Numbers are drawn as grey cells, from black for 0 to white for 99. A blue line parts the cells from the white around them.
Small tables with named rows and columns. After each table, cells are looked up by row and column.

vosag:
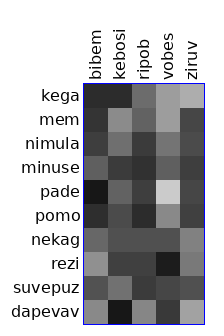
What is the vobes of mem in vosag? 61
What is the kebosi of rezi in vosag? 25
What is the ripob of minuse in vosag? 19
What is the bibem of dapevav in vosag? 53
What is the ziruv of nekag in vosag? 50
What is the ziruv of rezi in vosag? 47
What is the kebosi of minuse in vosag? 23
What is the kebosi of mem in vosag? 54
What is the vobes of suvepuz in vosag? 27
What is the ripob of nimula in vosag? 23
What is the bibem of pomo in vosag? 18
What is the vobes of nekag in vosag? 31
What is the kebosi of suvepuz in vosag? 44
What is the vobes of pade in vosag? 79
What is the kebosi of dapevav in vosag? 9
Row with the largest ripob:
dapevav

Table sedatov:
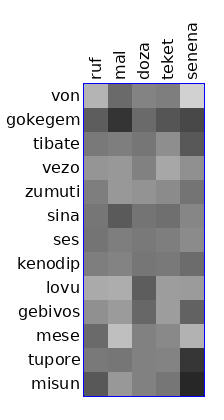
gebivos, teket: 61
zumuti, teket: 54
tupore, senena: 21
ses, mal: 49
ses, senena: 54
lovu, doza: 36
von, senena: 81
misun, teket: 46
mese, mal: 74
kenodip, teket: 47
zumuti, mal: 59
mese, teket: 53

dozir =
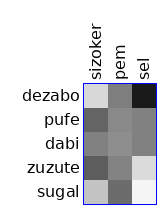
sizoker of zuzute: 36
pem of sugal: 42
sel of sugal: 95
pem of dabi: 55
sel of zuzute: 85
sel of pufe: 50
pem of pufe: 53
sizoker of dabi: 50
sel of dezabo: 10
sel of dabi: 50
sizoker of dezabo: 84
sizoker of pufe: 39
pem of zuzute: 51
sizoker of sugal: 76
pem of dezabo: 49

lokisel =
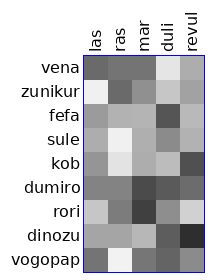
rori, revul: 81
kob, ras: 88
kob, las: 58
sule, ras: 93
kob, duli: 73
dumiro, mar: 29
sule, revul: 69
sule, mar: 68
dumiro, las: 51
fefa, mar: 70
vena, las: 41
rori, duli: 55
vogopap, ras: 94
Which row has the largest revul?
rori

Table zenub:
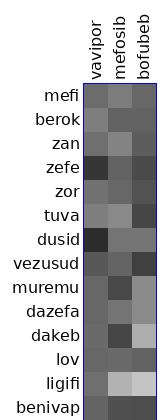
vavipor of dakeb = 41
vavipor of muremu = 40
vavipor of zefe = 21
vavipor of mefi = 42
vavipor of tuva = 49
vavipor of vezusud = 34
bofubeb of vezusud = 25
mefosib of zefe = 38
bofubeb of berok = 38
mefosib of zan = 51
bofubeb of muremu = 54
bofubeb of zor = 32
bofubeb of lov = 38
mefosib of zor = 40
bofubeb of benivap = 30
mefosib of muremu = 28
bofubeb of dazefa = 54
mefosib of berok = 38

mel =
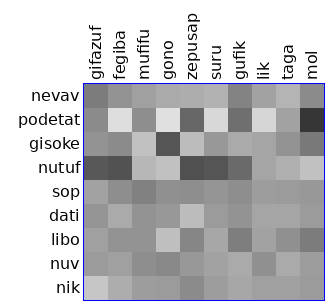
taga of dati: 64
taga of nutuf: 68
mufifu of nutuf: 71
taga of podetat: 63
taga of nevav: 70
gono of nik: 60
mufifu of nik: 61
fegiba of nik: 67
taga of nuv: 66
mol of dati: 60
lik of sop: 61
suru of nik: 61
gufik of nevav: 51
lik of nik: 62
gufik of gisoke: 66
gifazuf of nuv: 60
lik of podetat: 83
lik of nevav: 63

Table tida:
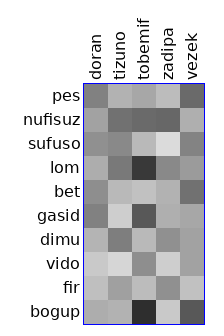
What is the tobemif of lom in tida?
22
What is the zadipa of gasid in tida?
68
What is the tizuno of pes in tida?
69
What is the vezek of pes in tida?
41
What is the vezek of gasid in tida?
65
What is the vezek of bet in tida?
44
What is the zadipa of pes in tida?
73
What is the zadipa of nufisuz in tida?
40
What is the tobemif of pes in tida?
65
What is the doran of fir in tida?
74
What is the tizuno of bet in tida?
72
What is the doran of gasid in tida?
50
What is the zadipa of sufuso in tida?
85
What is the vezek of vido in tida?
63
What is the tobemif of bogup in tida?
18
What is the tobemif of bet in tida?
75

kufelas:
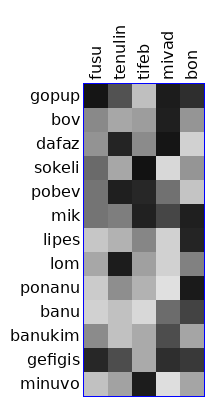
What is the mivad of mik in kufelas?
27
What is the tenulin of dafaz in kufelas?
14
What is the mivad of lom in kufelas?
81
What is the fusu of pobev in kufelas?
45
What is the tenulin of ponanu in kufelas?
55
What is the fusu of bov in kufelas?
53
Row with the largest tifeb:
banu

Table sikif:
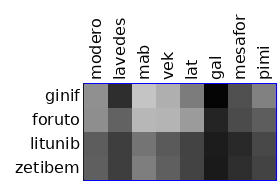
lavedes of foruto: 38
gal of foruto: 14
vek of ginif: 68
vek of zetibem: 37
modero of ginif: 56
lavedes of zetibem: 24
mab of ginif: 76
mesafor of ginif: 31
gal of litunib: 11
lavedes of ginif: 18
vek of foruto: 70
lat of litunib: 26
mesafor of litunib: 16
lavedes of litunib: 24
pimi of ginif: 50
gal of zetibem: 10
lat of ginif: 48

